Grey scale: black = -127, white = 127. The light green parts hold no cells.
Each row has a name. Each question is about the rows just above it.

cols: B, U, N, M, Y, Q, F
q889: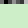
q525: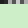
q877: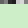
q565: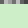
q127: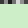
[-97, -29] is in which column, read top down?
B
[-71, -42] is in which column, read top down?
Q
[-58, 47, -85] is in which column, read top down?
N
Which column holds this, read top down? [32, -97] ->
N
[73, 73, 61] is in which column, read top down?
Y

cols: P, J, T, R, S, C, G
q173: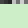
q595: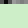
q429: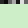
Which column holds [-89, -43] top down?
T
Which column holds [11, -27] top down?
G
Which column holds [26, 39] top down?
R
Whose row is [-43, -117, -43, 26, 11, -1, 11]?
q595

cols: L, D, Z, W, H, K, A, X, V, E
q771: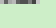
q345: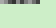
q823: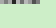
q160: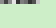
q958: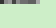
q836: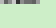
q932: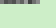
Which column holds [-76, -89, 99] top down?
W
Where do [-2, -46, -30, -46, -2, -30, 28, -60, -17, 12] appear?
q932
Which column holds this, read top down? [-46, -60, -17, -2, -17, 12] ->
K
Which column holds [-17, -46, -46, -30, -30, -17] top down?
V
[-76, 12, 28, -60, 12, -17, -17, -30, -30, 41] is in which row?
q958

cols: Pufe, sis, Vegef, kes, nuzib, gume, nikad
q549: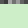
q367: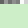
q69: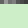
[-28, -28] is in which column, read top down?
Pufe
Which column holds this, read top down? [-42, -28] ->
Pufe
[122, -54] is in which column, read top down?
gume
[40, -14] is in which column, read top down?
Vegef

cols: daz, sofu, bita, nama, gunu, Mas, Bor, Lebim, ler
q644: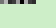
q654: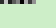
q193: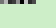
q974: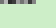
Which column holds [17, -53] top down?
ler
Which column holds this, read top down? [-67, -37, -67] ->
nama
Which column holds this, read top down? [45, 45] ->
Bor

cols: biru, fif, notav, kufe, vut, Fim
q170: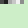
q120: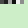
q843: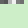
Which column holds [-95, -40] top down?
fif
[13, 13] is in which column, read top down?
Fim

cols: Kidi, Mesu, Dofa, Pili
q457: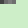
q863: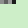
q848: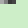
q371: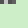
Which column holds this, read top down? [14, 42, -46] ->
Kidi
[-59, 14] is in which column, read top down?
Kidi
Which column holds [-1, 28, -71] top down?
Dofa
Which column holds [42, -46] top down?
Kidi
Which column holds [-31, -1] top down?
Mesu
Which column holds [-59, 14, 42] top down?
Kidi
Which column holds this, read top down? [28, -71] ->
Dofa

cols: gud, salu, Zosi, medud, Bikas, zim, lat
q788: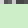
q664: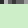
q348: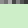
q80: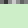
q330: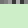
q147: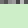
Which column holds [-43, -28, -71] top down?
zim
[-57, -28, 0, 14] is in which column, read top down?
Bikas

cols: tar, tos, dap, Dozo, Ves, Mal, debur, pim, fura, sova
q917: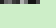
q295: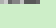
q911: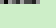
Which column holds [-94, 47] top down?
tar
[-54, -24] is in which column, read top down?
sova
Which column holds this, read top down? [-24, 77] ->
tos

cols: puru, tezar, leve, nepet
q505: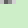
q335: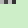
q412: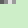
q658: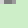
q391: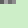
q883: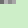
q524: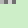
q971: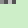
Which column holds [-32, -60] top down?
tezar
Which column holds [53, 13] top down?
puru
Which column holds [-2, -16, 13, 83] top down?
leve
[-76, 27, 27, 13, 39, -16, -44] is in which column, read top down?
nepet
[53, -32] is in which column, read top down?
puru
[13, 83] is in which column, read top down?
leve

